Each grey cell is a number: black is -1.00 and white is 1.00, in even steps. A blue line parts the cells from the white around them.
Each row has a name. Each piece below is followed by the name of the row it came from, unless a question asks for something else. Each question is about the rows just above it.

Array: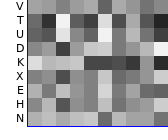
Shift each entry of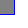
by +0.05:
[0.06]
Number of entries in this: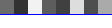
8
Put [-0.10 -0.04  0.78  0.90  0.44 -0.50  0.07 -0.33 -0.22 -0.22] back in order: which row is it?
U
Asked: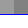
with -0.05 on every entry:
[ 0.17 -0.04]
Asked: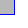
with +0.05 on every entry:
[0.49]

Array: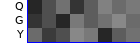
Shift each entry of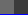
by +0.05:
[-0.11 -0.49]
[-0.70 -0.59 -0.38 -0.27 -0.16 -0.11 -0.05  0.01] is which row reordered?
Q
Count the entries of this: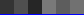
6
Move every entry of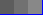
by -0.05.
[-0.32 -0.16  0.02]
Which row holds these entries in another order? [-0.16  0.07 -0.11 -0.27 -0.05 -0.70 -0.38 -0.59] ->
G
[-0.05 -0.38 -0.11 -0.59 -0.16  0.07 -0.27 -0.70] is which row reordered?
G

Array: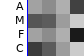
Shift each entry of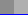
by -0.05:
[0.05 0.32]
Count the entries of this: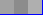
3
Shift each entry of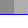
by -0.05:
[0.05 0.32]
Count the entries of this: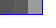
3
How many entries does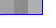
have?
3

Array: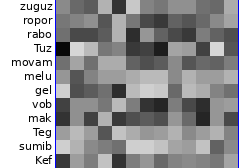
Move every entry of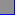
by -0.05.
[0.08]
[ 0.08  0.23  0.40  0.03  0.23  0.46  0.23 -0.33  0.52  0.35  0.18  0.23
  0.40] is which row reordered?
Teg
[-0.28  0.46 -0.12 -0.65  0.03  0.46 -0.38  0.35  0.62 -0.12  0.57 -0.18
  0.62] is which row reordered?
gel
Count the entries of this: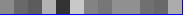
13
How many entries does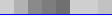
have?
8
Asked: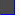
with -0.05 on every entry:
[-0.48]

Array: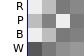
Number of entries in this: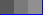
3
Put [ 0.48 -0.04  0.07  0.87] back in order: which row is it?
R
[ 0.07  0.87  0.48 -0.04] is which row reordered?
R
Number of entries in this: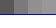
4
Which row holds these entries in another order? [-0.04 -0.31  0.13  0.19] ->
W
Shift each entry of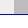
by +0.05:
[0.92 0.53]
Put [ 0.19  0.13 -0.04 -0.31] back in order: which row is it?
W

